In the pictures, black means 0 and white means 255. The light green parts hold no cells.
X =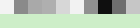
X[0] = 243
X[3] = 175
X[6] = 144
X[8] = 110

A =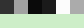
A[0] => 49
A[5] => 171
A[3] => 26

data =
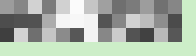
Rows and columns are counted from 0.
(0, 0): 156
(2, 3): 197
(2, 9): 83
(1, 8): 134
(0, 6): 197
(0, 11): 113
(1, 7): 84
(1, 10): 188
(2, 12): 87
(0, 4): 209
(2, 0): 63

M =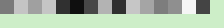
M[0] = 122
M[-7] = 47
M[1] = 196
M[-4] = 125
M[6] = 71

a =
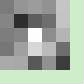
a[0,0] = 123
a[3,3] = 186
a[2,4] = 180
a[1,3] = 111
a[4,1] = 168
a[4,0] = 170
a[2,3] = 141
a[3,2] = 216
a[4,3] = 145

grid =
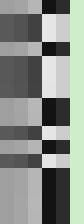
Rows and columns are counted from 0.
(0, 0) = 159
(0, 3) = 20
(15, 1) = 165
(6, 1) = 84
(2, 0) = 89
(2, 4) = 204
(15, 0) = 159
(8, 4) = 44
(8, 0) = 159
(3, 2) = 183
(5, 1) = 83
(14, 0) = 159
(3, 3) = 19
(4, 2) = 65
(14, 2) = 183
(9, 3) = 229
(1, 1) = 83
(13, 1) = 164
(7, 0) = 159
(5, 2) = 65
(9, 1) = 83
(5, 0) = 88
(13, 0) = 159
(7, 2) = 183

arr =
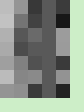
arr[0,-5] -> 189
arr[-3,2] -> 81
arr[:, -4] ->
[149, 116, 87, 76, 129, 134, 143]
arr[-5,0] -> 177
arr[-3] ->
[159, 129, 81, 89, 58]
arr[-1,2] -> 58
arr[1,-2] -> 89
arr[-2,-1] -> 147

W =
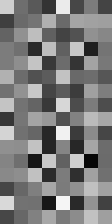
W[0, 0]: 207
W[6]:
[113, 146, 200, 69, 91, 60, 160, 126]
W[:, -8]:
[207, 63, 99, 124, 124, 177, 113, 196, 54, 212, 144, 132, 137, 70, 217, 71]
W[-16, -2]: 124
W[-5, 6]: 7
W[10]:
[144, 142, 194, 37, 133, 39, 166, 108]
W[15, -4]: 121
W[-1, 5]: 140
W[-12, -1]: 120
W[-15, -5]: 176
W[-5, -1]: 107
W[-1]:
[71, 103, 129, 167, 121, 140, 193, 159]
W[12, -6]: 193
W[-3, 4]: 123
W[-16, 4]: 235
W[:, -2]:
[124, 161, 145, 31, 163, 109, 160, 124, 187, 139, 166, 7, 161, 192, 147, 193]
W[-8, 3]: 152
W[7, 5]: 76
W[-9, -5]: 56
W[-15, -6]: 116
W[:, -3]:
[71, 165, 82, 199, 52, 105, 60, 76, 130, 59, 39, 207, 47, 145, 41, 140]
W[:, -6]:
[89, 116, 190, 42, 196, 81, 200, 100, 164, 102, 194, 22, 193, 127, 113, 129]
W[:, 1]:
[110, 106, 145, 112, 142, 108, 146, 115, 118, 113, 142, 111, 142, 103, 114, 103]
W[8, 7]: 167
